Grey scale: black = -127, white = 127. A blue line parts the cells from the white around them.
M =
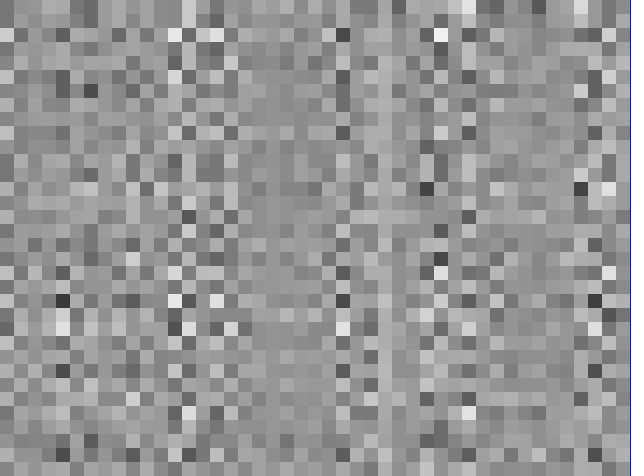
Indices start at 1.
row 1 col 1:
-9
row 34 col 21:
40
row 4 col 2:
28
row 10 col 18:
46
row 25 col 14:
-20
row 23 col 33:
56
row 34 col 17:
33
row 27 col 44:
44
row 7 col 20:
20
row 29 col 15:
40
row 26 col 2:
36
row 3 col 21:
40
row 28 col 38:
15
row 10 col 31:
4
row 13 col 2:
28
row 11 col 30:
15
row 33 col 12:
-3
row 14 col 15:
49
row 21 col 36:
-3
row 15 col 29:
22
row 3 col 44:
79
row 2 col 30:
20
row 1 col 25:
41
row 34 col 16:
9
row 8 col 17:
21
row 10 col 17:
-17
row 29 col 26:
30
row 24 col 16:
-25
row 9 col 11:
17
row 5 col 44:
27
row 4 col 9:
30
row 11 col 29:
22
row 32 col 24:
0
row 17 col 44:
9
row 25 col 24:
40
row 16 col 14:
-39
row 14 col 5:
23
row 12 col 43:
59
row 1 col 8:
27
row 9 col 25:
41

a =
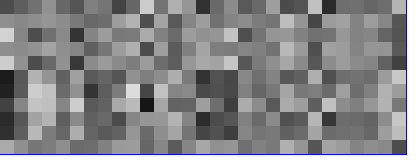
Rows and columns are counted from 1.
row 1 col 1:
-51
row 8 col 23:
-33
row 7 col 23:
-1
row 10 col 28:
29
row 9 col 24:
-72
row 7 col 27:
1
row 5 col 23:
-40
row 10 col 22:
-20
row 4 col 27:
22
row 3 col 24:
-12
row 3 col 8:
28
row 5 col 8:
26
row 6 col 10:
17
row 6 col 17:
-55
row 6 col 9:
-42
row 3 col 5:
9
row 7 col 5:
-20
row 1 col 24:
-85
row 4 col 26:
4
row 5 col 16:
35
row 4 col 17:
-3
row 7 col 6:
17
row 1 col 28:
-17
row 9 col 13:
51
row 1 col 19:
-22
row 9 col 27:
-28
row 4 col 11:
-51
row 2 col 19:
-3
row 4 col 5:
15
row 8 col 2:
6
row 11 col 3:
-8
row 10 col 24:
-19
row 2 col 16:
-14
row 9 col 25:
-18
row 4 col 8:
-8
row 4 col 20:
-13
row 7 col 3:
77
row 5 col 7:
11
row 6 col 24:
-47
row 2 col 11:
-48

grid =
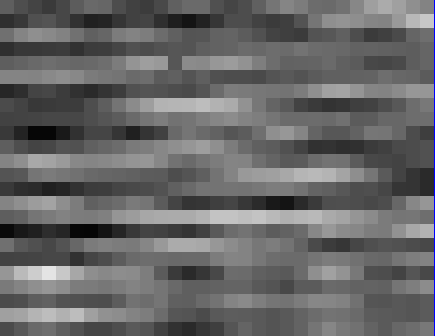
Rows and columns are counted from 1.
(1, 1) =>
-33
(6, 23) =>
-36
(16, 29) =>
-10
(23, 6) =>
61
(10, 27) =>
-9
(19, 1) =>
-61
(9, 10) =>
-21
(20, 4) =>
100
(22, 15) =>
-21
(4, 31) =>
-26
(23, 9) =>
13
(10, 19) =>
-16
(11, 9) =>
-19
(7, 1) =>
-89
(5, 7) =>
-22
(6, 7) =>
-4
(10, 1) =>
-70
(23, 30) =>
-42
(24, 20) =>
-43
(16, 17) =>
67
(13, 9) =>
-27
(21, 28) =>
-30
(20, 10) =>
11
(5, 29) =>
-53
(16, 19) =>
67
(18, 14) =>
43
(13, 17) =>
4
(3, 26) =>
-50
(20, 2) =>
58
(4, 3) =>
-71
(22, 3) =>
-34
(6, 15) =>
-32
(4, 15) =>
-32
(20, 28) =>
-50
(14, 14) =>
-21
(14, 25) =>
-40
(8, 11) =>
30
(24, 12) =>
-62

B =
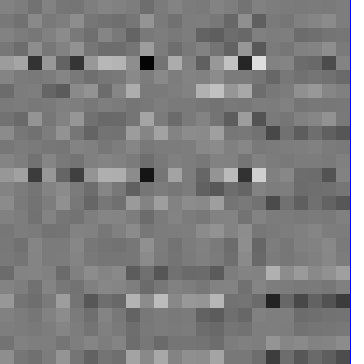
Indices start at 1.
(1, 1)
2
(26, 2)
-9
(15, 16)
30
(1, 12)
-4
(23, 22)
-19
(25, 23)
2
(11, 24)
-4
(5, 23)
-22
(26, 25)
-50
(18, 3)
5
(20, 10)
-35
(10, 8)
-12
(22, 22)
-55
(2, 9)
-16
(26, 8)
-11
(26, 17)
-7
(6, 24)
-14
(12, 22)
-3
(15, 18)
-6
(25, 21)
6
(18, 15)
1
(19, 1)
-6
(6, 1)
4
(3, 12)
-2
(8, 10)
-10
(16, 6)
-12
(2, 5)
-1
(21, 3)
-14
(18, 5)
-4
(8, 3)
-7
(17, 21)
-2
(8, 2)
-3
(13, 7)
20
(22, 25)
-67
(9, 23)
6
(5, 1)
28
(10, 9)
-13
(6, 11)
-3
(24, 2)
-3

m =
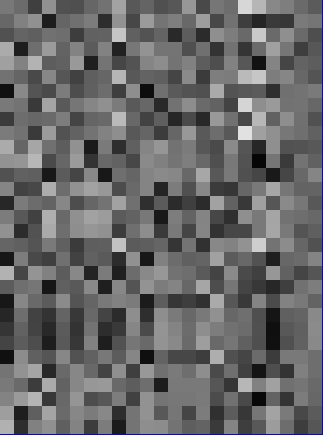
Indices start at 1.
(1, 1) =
-7
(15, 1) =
-88
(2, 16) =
-55
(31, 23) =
-41
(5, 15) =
-34
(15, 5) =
7
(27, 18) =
-63
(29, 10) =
-62
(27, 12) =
-15
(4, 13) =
-11
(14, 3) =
-55
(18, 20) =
-12
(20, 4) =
1
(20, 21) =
-30
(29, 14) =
-8
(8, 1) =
-6
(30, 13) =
-9
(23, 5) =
-27
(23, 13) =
-5
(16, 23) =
-23
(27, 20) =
-49
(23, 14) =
-23
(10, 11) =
-26
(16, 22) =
-17
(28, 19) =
1
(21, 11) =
19
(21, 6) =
-38
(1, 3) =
-64
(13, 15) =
39
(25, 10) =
-9
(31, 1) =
49
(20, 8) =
-4
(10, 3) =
-69
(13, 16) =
-39
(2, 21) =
-72
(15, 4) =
-28
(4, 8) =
2
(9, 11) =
-61
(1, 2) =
-20
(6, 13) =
-58
